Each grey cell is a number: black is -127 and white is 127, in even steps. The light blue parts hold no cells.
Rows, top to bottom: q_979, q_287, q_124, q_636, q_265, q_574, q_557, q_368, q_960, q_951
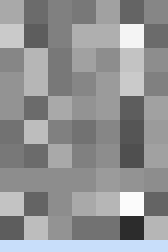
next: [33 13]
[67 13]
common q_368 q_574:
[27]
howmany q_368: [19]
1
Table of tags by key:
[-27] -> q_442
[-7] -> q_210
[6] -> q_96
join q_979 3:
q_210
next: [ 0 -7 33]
[-27   6]

